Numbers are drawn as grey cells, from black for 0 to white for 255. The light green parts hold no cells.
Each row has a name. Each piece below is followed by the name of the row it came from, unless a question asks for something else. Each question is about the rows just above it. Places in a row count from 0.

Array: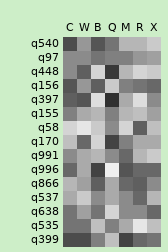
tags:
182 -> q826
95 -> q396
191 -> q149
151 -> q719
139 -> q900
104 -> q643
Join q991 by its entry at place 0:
q900
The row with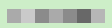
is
q537
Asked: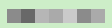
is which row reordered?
q537
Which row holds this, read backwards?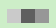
q156

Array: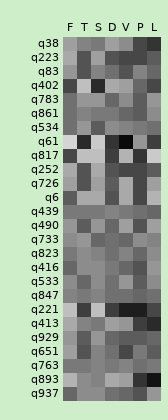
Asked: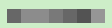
q416
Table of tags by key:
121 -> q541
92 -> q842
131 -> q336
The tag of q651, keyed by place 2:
q336
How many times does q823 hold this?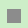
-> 2

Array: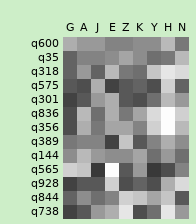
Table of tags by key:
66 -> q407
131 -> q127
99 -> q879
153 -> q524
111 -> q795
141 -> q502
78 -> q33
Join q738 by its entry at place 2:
q524
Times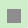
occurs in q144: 3
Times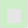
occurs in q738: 2
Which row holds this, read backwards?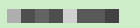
q928
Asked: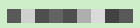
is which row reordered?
q928

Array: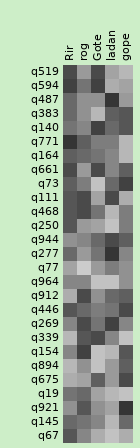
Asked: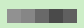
q944
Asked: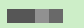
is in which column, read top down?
Rir
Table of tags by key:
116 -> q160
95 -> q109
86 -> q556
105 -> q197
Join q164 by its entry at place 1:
q197
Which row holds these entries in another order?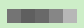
q164
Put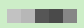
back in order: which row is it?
q339
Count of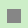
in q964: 2
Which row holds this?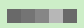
q145

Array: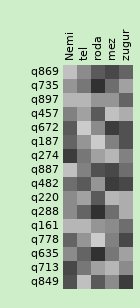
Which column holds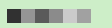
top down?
roda
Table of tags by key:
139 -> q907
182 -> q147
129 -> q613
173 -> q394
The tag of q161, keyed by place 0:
q147
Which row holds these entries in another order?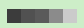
q672
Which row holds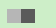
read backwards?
q220

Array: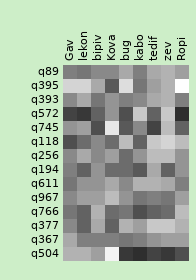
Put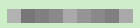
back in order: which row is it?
q393
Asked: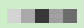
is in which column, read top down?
lekon

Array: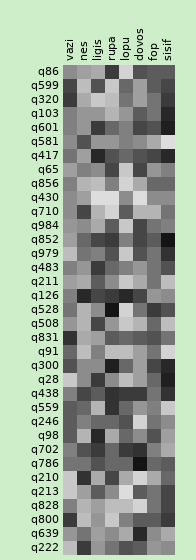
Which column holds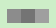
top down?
vazi
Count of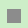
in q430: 4
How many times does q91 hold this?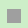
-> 1

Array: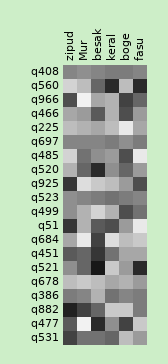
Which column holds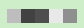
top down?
boge
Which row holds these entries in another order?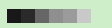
q521
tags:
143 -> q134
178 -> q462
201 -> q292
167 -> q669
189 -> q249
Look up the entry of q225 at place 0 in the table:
q249
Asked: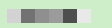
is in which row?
q485
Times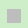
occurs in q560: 2

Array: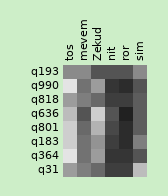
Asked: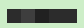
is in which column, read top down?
ror
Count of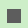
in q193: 0
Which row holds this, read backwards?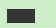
q364
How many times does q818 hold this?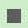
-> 1
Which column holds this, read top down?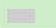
tos
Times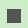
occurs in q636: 2

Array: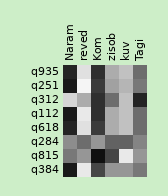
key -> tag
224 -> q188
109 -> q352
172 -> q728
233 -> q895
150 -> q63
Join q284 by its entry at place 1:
q352
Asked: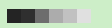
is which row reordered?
q935
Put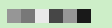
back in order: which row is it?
q384

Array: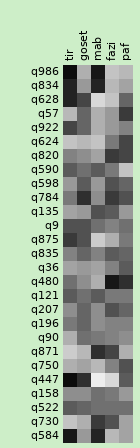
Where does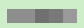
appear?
q158
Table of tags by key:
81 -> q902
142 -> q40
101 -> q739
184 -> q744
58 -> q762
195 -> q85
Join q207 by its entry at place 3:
q902

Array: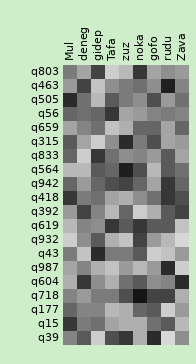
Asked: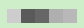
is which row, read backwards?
q177
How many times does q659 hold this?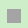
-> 2

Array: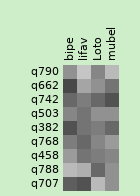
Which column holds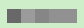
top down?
mubel
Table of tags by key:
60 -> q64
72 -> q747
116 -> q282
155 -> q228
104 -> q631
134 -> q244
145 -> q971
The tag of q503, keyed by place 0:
q244
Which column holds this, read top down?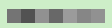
mubel
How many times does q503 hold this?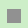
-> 2
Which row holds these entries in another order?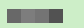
q382
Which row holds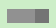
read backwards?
q503

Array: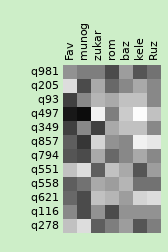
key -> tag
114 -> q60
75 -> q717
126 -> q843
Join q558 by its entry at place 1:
q60
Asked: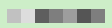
q278
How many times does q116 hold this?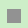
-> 4
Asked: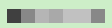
q93

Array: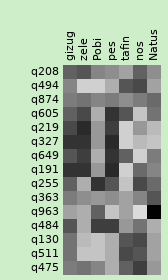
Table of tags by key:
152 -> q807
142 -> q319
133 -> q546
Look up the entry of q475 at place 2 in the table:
q546
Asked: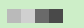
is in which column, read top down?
nos
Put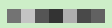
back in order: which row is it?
q605
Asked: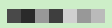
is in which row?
q219

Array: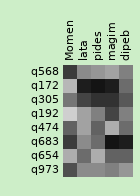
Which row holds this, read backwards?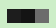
q683
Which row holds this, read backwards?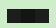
q172
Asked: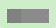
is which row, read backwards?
q973
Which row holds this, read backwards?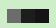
q172
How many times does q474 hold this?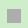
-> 1
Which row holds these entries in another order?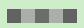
q654
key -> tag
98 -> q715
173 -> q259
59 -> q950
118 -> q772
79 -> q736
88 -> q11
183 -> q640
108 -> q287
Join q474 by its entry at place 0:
q715

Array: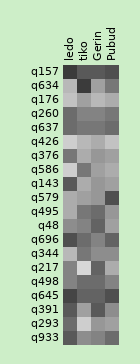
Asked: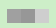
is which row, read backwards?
q293
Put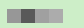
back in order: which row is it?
q143
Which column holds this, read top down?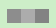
Pubud
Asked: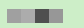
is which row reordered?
q579
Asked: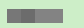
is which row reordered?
q260

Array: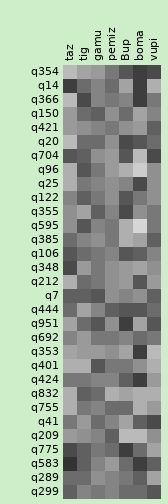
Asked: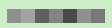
q355
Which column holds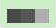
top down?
Bup
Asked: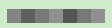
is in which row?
q122
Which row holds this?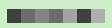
q14
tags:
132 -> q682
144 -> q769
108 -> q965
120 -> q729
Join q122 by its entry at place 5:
q729
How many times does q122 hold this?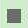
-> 0
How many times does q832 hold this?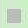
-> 0

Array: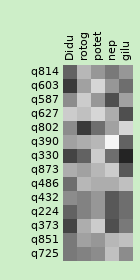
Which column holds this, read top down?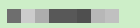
nep
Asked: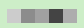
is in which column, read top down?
Didu
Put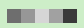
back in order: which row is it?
q603

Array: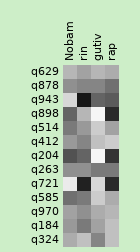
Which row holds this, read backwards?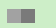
q184
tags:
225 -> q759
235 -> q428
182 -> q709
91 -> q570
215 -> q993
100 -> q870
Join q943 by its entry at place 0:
q993

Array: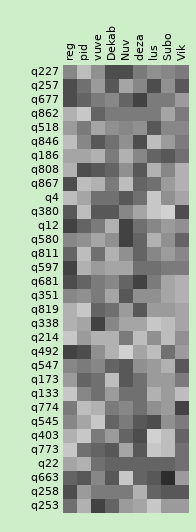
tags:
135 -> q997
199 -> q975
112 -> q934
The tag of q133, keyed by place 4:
q934
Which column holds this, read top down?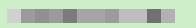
Subo

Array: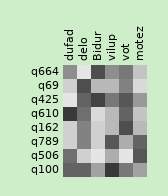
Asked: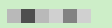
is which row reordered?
q162
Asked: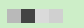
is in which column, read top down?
Bidur
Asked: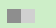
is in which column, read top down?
dufad

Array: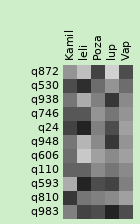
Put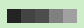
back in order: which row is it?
q24
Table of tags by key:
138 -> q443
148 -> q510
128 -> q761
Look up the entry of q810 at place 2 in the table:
q761
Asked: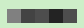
q983
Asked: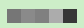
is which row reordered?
q938

